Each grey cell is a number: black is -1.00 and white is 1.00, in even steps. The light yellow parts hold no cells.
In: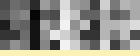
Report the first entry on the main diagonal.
-0.41
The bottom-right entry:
0.62
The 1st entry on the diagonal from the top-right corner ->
0.33
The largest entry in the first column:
-0.23
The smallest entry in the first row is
-0.67
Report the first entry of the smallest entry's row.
-0.32
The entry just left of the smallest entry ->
0.05
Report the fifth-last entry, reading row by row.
-0.32
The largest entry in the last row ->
0.90
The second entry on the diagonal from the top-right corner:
-0.15
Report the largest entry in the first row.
0.72
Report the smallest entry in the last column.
-0.41
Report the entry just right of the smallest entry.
-0.32
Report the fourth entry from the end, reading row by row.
0.72
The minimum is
-0.95

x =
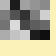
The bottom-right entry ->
-0.88
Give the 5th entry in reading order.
0.08
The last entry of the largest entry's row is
-0.18
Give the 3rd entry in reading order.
0.26
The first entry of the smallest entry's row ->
0.35
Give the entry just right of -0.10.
0.71

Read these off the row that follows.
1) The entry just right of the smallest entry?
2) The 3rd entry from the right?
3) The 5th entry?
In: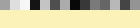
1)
-0.56
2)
0.44
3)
0.54
